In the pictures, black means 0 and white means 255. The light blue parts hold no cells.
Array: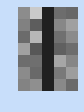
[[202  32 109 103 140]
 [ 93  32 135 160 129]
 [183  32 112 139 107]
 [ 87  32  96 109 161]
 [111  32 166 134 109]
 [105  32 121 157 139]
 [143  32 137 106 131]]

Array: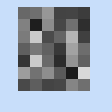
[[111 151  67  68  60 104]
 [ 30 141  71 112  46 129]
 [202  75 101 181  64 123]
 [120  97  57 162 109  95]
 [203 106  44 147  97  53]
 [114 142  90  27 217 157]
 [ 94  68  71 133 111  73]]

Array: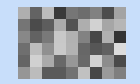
[[ 99 188  57 118 109 129  76 163 175]
 [ 75  93 171  82 174 210 166 182 117]
 [ 98 121 200 177 130  71 177  52 136]
 [189 144 201 178 103  86  97 220 111]
 [209 170 104 151 105 209 140  74 101]
 [188  90  90 114 193  71 154 127 150]]

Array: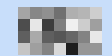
[[135 144 112 175 181 206 165]
 [231  61 127 240 205 159  77]
 [170  95  86 103 131 232  95]
 [159 131 216  29 150 150 197]]

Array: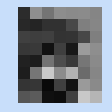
[[143 116 141 138 139 133  44]
 [ 36  49  49  72 127 134  40]
 [ 62  64  51  52  71 127  64]
 [ 57  17  63  24 155 142  55]
 [ 28 115  77  57 118 138  33]
 [118 201 140 178 107 134  29]
 [ 54   9  64  19 154 138  52]
 [ 91  16  13  64 200 181  85]]

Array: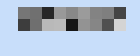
[[112  39 153 136 155 131 127  68 118]
 [111 185 187  22 147 134  80 212  61]]

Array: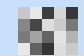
[[231  62 213  55 200]
 [ 70 221 203 121 134]
 [163  99 227 179 123]
 [ 97  53 222 202 232]]

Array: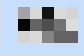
[[216  20 218 212 164]
 [100  78 114 221   6]
 [217 133  99  99 211]]

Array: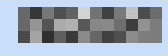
[[ 54 120  80  98 212 115  65 121 194  76 108 104]
 [149  84 171 177  88 135 137 110  61 146 124 104]
 [165  48  95  58 138 102  65  79 140 126 124  74]]
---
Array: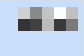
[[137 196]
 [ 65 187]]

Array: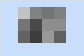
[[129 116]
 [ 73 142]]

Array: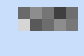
[[141 117]
 [ 89 109]]

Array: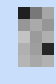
[[120 166]
 [170 150]]

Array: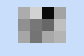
[[210  11]
 [119 103]]

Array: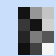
[[150 196]
 [ 19 208]]
